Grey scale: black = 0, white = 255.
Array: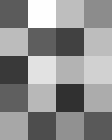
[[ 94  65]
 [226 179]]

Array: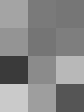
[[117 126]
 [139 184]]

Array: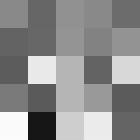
[[103 148]
 [233 181]]

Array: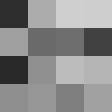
[[106 110]
 [144 188]]

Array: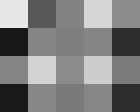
[[133 126]
 [210 140]]

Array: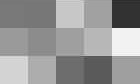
[[139 158]
 [172 110]]
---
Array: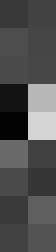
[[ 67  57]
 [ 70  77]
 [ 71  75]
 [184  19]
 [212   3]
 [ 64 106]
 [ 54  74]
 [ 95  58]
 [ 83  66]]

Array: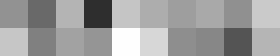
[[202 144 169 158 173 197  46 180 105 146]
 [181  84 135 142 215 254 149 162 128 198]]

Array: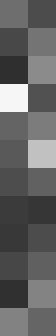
[[ 76 110]
 [116  72]
 [139  47]
 [ 81 246]
 [124 100]
 [193  89]
 [ 97  77]
 [ 54  59]
 [ 76  56]
 [ 96  71]
 [131  48]
 [101 130]]

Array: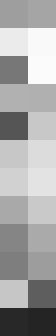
[[165 158]
 [249 235]
 [251 119]
 [176 177]
 [200  85]
 [220 199]
 [227 209]
 [201 169]
 [170 133]
 [157 126]
 [ 94 198]
 [ 36  40]]

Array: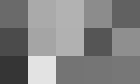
[[ 97 140 178 170 106]
 [143  85 177 165  75]
 [119 117 116 227  53]]

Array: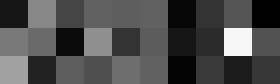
[[  1  85  51   6  97  94  97  69 135  22]
 [ 82 246  43  22  92  51 143  11 106 121]
 [ 55  27  57   3  97 110  79  93  34 161]]

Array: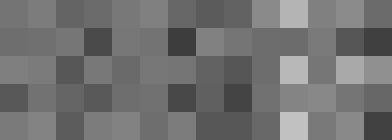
[[107 139 128 180 138  98  91 103 128 120 107 100 124 116]
 [ 64  86 122 108 109 117 129  61 115 119  74 118 112 110]
 [144 169 118 184 109  86  98 117 119 106 120  87 123 127]
 [103 117 136 132 113  68  96  72 113 110  89 101 114  88]
 [ 65 137 121 193 104  87  87 124 110 130 124  92 131 122]]

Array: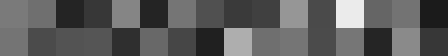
[[ 27 115 101 235  74 150  64  58  80 117  36 133  55  36 111 122]
 [ 55 138  37 118  75 117 111 174  32  70 104  47  85  83  75 116]]

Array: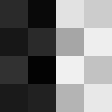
[[204 226   9  42]
 [238 166  42  23]
 [194 240   3  49]
 [232 180  33  26]]
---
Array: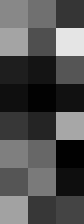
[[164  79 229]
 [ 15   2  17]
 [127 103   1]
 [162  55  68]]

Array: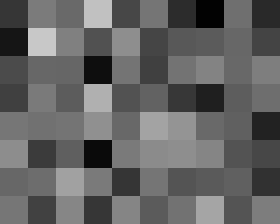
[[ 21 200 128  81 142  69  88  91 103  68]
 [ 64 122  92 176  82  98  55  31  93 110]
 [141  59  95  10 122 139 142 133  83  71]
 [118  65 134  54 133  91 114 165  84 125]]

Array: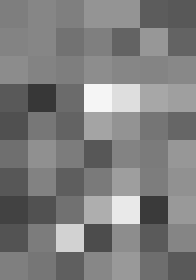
[[131 134 114 127  99 151  99]
 [ 89  55 107 245 222 167 159]
 [111 144 124  87 131 123 151]
 [ 66  81 113 174 233  58 153]
 [127 118  95 135 153 110  89]]

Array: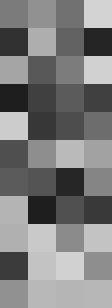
[[ 49 174  98  37]
 [ 30  64  91  64]
 [ 79 142 186 162]
 [180  30  80  57]
 [ 59 195 209 142]]

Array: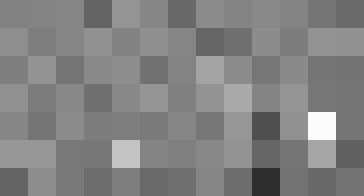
[[143 126 133 145 130 143 133 101 111 140 125 147 145]
 [144 124 135 112 136 149 128 147 170 132 148 119 116]
 [151 151 120 119 195 131 128 136 146 101 117 165  97]]

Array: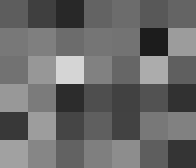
[[120 127 108 117 115  28 156]
 [152 123  44  78  65  82  49]
 [161 134  98 127 141  94  52]]

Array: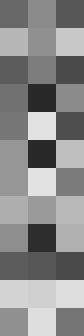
[[182 144 200]
 [114  41 140]
 [150  41 191]
 [174 154 185]
 [ 92  87  74]
 [144 222 116]]

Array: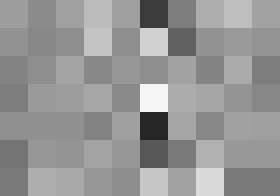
[[146 136 143 195 142 209  97 146 154 147]
 [125 154 157 167 138 245 172 166 148 135]
 [116 150 147 163 151  87 121 176 152 153]]

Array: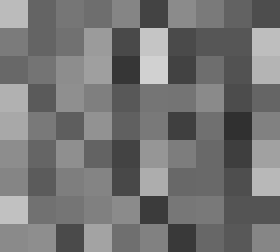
[[123 100 113 155  73 197  74  86  86 190]
 [177  90 143 127  88 117 116 138  76 101]
 [141 101 143  99  67 150 125 105  62 161]
 [193 113 117 128 139  59 119 121  84  84]]
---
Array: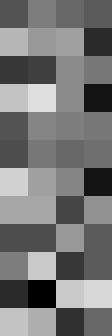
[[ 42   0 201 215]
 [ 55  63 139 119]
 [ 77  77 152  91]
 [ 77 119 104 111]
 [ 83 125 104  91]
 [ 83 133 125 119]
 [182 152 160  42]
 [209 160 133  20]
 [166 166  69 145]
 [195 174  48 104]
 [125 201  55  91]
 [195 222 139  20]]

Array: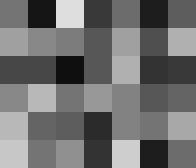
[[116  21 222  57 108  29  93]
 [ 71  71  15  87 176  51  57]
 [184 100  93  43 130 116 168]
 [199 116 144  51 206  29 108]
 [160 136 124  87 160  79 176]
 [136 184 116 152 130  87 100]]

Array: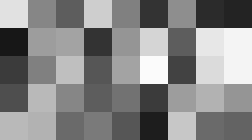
[[ 59 128 191  86 163 251  66 219 244]
 [225 134  93 206 128  51 142  43  35]
 [ 23 157 163  51 149 213  93 231 244]
 [185 178 106 122  86  29 199 106  99]
 [ 78 185 134  93 114  59 157 178 149]]

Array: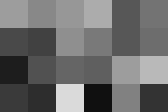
[[ 58  45 218  16 129  51]
 [ 73  65 143 121  87 109]
 [ 29  81 101  95 157 185]
 [157 136 151 172  87 115]]

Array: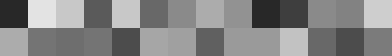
[[172 116 110 116  76 166 160  96 154 154 194 104  76 123]
 [ 40 227 200  90 200 104 138 172 146  40  62 138 130 206]]

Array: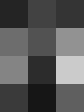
[[ 58  22  95]
 [132  44 203]
 [ 36  66  52]
 [109  82 146]]

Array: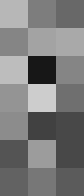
[[189  23 133]
 [140  65  72]
 [ 98 119  91]
 [183 125 104]
 [ 84 156  72]
 [133 163 169]
 [148 205 111]]

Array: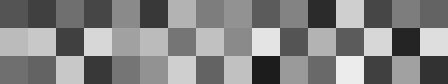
[[ 84  64 111  70 138  56 179 125 146  91 131  43 207  70 125  99]
 [111  99 200  56 117 146 207  99 193  28 154 105 236  64 161  50]
 [187 200  64 215 161 187 117 193 138 228  84 179  91 215  36 222]]
